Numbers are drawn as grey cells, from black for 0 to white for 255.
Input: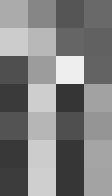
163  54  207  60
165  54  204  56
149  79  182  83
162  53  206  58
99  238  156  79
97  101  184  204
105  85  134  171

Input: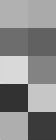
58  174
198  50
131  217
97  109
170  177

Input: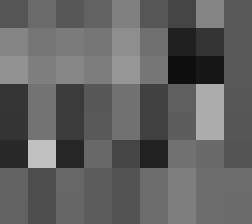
107  109  127  108  83  93  102  77  98
108  109  127  108  83  92  103  77  99
84  106  113  33  69  104  38  193  41
86  172  93  64  113  89  59  115  52
88  172  95  65  114  88  59  115  53
89  23  14  118  150  125  134  127  146
89  52  32  111  142  118  123  118  133
89  133  69  87  128  98  87  107  85

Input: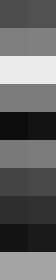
164  164
26  19
48  46
72  68
124  121
19  13
123  123
234  234
128  126
81  77

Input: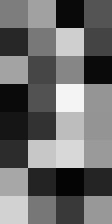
152  57  119  210
36  4  35  167
154  216  199  44
148  189  50  21
149  244  82  10
10  134  70  163
68  207  120  39
84  9  161  125

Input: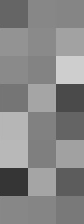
121  133  135
92  165  53
161  127  184
100  129  182
74  165  117
206  131  138
162  138  147
133  135  101
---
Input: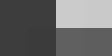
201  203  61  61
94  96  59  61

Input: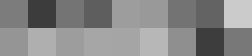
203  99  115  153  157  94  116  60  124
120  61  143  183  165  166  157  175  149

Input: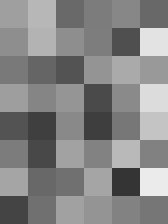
104  135  124  105  183  159
227  79  125  142  179  142
153  170  148  83  101  121
220  138  74  149  133  158
196  119  62  137  63  83
129  185  130  162  72  124
235  52  165  112  104  165
118  130  148  161  112  68

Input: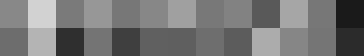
26  119  166  89  130  120  160  135  119  151  122  210  136
43  117  134  172  92  110  95  96  63  116  47  180  109

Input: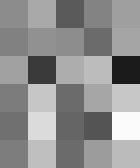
159  131  90  169  140
165  107  141  145  129
27  188  173  58  161
199  166  107  198  124
251  84  101  219  112
187  156  107  191  125

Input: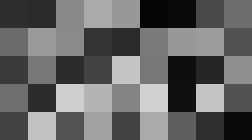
109  73  10  5  152  171  136  42  45
82  156  152  122  42  52  138  154  107
142  37  14  119  197  66  44  119  58
82  196  16  209  133  180  206  43  111
8  47  95  170  67  162  83  193  67
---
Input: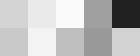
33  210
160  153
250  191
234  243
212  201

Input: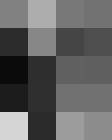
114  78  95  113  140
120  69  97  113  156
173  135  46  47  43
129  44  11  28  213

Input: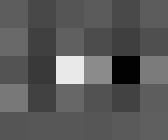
92  79  123  93  95
73  63  2  66  90
91  76  139  82  86
85  96  233  103  87
72  64  57  65  87
93  105  83  120  85

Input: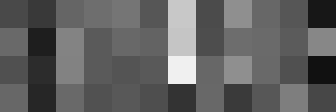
23  135  17  71
86  91  80  126
103  106  105  87
143  109  143  58
75  77  103  104
200  197  240  51
86  99  89  78
117  104  84  88
110  90  90  81
101  131  130  105
57  30  44  38
73  105  80  103

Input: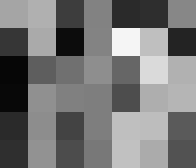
135  35  177  181  90  82
46  191  218  174  189  171
42  245  102  77  191  193
130  131  142  126  126  120
61  12  112  128  67  76
176  170  94  144  141  146
165  54  6  8  42  47

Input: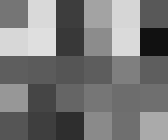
88  17  94  111  170
214  218  127  109  111
163  140  93  118  138
61  56  85  101  46
217  223  91  69  62
117  215  94  151  85

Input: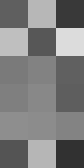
57  220  96  94  131  49
183  87  130  136  140  182
95  191  122  127  142  84

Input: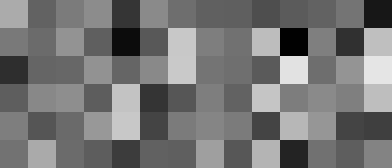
23  191  229  190  63  131
116  48  148  127  68  94
98  127  110  138  150  113
91  1  226  125  183  35
78  189  90  197  68  180
95  113  111  98  123  87
96  126  116  126  133  159
110  200  201  86  123  95
138  88  137  52  68  97
53  12  101  195  200  60
140  95  146  93  152  93
123  147  103  142  106  107
98  107  101  136  85  170
171  121  46  94  126  114

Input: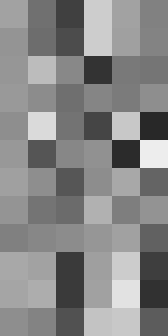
129  131  117  142  40  237  100  147  97  62  49  92
162  160  121  123  200  43  168  126  161  204  226  200
205  205  51  133  69  145  141  177  150  159  161  195
64  76  136  111  115  135  86  107  140  58  58  81
112  109  188  140  218  85  142  116  135  162  173  131
162  148  150  153  142  152  160  148  128  168  165  142
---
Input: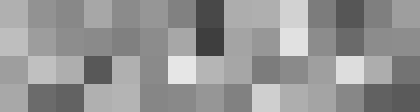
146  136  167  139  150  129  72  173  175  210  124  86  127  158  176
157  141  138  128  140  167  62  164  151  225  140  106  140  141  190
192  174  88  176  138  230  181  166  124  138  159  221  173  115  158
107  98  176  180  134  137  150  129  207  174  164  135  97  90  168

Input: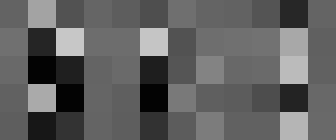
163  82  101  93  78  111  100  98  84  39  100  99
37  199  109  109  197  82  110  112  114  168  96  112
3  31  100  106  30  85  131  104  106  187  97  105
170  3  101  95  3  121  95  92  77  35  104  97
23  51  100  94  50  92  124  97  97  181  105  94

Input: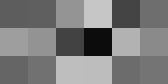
95  148  198  68  110  93
147  66  12  178  138  158
113  190  189  108  116  101

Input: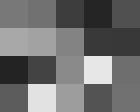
113  61  37  80  120
162  131  57  56  168
67  138  231  110  35
226  157  83  113  92

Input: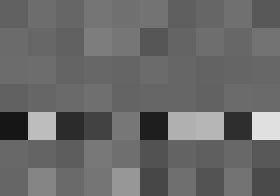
109  102  117  112  115  95  102  112  88  97
103  96  125  118  86  100  110  103  114  107
109  100  103  101  107  102  99  101  103  108
102  106  111  100  102  102  98  107  106  97
189  43  66  119  30  176  182  46  224  22
100  93  120  111  82  99  95  104  87  104
133  106  117  151  71  111  83  114  74  102

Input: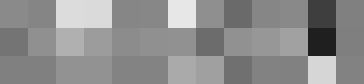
133  220  218  134  135  231  143  106  134  137  62  128  138
144  176  156  140  144  145  108  145  151  161  31  127  116
128  146  146  131  131  170  160  112  130  129  214  130  128
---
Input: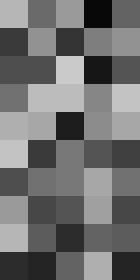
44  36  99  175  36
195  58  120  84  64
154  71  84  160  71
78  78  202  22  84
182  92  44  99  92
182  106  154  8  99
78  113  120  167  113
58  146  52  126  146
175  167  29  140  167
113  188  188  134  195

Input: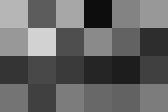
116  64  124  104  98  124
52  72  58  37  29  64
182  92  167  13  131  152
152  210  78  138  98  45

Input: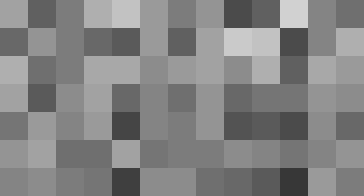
162  90  140  162  104  132  111  148  104  117  117  148  140
162  96  124  175  194  154  124  148  75  96  209  132  111
175  111  124  168  168  140  154  162  140  175  96  168  154
132  140  124  117  63  140  140  111  104  90  55  154  124
104  148  124  104  90  154  96  162  202  194  75  132  175
117  154  132  154  69  132  124  148  83  90  75  140  104
148  162  111  111  162  117  124  124  140  132  117  132  148

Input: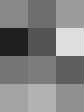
32  83  222
136  109  156
117  124  95
163  178  144

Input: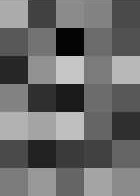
74  33  59  66  101
131  47  26  108  87
171  66  139  131  74
87  115  5  108  80
39  145  198  123  184
123  152  101  165  139
178  165  191  101  47

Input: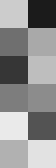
204  27
234  83
125  140
111  169
54  190
177  226
